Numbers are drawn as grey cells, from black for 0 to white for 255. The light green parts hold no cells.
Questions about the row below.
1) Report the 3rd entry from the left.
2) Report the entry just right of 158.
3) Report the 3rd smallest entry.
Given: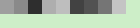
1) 46
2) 138
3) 82

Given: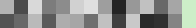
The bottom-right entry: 132
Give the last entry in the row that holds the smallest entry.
166
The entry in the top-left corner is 179
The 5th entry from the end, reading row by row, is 63
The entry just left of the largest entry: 209
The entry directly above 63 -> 36
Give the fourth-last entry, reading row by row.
201
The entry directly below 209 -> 166
